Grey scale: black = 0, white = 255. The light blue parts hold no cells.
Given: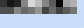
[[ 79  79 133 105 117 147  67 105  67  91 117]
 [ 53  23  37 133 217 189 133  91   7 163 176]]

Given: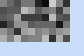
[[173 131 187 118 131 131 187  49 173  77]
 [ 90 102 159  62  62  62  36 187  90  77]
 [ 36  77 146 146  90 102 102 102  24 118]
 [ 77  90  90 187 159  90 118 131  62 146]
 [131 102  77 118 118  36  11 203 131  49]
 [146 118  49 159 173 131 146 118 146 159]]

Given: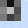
[[107  16 107]
 [121  61  91]
 [136 191  77]]

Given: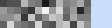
[[143 143 168  55 198  98 143 198 182  98 168 127 127]
 [ 98 214 127 114  98 214  98  82 182 198  68 198 143]
 [155 127 114  82  55 182 242 155 214 114 155  40 114]
 [ 68  82  82 182 127 114  25  82 182 127 143 168  98]]

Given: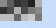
[[ 49  76 175  76 120 136]
 [188 188 104 188 202 120]
 [136  92  49  61  35 175]]

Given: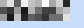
[[155  25 194  39  95  79  53 111 111 224]
 [ 79  53 155  25 179 111  65  65 167 194]
 [179 224  95 239 194 179 252 167 210  39]]

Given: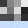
[[204 118 220  34]
 [ 59 133 161 234]
 [ 74  74 148  46]]
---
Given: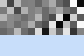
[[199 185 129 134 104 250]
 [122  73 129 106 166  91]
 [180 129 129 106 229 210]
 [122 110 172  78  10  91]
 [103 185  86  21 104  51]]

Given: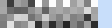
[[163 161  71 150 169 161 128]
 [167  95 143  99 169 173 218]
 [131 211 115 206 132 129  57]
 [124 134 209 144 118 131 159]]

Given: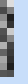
[[125]
 [ 74]
 [138]
 [169]
 [ 82]
 [ 72]
 [176]
 [ 99]
 [166]
 [149]
 [ 86]]

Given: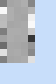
[[127 168 134]
 [248 166 180]
 [186 167 240]
 [188 168 249]
 [126 172 203]
 [162 169  54]
 [108 167 149]
 [224 171 137]
 [128 168 224]]

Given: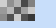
[[207 178 129]
 [154  90 201]
 [139 204  56]]

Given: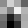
[[141 168]
 [182 241]
 [116  93]
 [103  46]]

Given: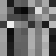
[[159  99 169 169]
 [161  23  69 125]
 [150  73 112 164]
 [ 60 139  50  27]
 [160 104 171 174]
 [163 103 173 187]
 [157  98 174 172]
 [157  93 163 182]]

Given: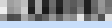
[[214 170  46  38  38  91  32 151]
 [238 163  31  26  29  83  31 146]
 [149  80 123  99 100 139  99  81]]

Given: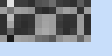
[[ 59  60  47  87  62  48  56]
 [160 159 144  42 139 150 157]
 [ 48  57  53 160  65  52  46]
 [ 48  54  52 163  58  51  46]
 [ 49  47  58 169  68  62  49]
 [151 159 150 105 143 156 155]]
